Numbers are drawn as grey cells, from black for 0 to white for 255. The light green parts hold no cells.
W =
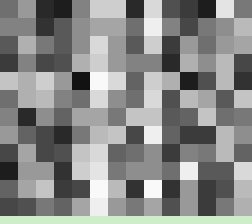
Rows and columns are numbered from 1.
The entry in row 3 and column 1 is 89
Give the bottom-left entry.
71
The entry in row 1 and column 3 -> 41
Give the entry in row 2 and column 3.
50
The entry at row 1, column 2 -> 153
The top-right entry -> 120
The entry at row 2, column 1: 130
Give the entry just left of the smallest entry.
153
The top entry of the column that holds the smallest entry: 130
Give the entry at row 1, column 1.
111
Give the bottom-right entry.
176
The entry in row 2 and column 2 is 130
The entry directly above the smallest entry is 176

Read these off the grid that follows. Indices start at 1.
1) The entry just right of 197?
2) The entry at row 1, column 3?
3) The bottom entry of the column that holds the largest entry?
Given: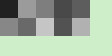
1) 82
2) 126
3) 197
